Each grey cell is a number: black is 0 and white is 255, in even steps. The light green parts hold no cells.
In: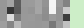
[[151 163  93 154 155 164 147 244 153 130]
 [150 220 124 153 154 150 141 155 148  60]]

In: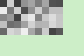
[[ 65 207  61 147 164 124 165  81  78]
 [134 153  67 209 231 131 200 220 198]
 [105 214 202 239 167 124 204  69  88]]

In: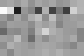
[[160 167 155 170 146 166 156 166 148 154 170 178]
 [154 129 163 142 172 189 140 189 143 154 161 157]
 [105 141 137 152 128 176 211 176 165 155 153 132]
 [142 175 163 159 150 164 167 164 156 148 135 160]]

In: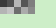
[[ 57  79 182  86 126]]

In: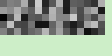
[[105 128 122 172  62 203  36  88 179  31  95  90  71  50 174]
 [  3  82 185  26  90  85 118 176 134 133 201  74 115  73 145]
 [129  82 145  71 103 117 182 107 161  93  47 144  16  41  76]]

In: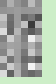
[[134 175 147 130 187 145]
 [194 113 155 103 121  84]
 [219 101 181 116  92 118]
 [146 163 160 141 177 141]
 [193 116 156 106 119  90]
 [218  98 178 119 105 121]]

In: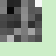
[[122  35  37 122  92 247]
 [ 74  67  61 142  96  59]
 [ 86  81 142 123 163  99]]
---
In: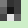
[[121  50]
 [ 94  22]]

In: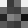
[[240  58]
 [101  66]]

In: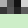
[[174  77]
 [ 53  85]]

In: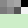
[[136 157]
 [122 136]]

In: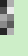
[[ 37 175]
 [ 85 234]]

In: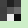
[[65 33]
 [62 87]]
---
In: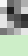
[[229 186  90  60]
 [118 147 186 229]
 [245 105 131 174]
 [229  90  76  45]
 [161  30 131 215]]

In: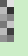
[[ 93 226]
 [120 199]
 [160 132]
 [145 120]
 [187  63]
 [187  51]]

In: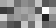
[[167 182 112 141 128 197  85 100]
 [213 141 155 141 167 197  31 141]
 [128  85  72 197 112 213 100 112]
 [ 59  72 155 167 155  85 253 182]]

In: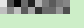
[[191 134 191  91 163  49 106 106 149  78]
 [230  78   5 106  33 177 121  91 121 134]]

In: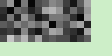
[[ 76 197 136 181  92 165  76  92  76  76  34  63  92]
 [ 92 150   7 121   7  76  92 136 121  63  21  92 165]
 [ 34 121  34 150  92  21  48 121 121 108  48   7 165]
 [ 92  76 136 108 136 108 150   7 108  76 136 165  34]
 [ 48  63  34 136  48  21  92 165 150  63  48  21 165]
 [ 48   7 108  92  34  63 165 181 150  48 108  63 150]]

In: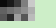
[[ 98 113 126 142 174]
 [ 86  42 158  86 186]
 [ 11  26  58 126 201]]

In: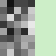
[[122 217  82 136 189]
 [122 203  96 122 174]
 [136 150 108 174 136]
 [ 55 108 150 189 232]
 [ 82  70 122 162 162]
 [ 96  43 189  82 203]
 [162  31 108  43 217]
 [150  18  70  70  55]]

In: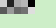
[[ 89 154 102 114 222]
 [208  34 170 183   2]]

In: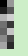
[[180 208]
 [ 99 196]
 [  1 151]
 [ 30  86]
 [137  70]
 [113  56]
 [165  42]]
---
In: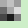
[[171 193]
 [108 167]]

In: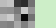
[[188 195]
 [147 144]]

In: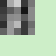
[[ 46 169]
 [ 59  92]]

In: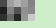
[[ 73 158]
 [ 31 131]]

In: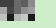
[[ 62  64]
 [166  69]]

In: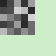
[[37 70]
 [71 78]]

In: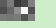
[[ 91 123]
 [ 78 103]]

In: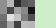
[[143 184]
 [142  72]]
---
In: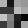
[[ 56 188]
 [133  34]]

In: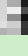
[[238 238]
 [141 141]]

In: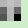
[[184 102]
 [182   3]]

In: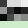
[[ 49  12]
 [ 74 158]]

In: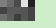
[[88 89]
 [92 62]]

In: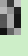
[[146  35]
 [169  22]]

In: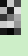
[[ 29 226]
 [119 169]]
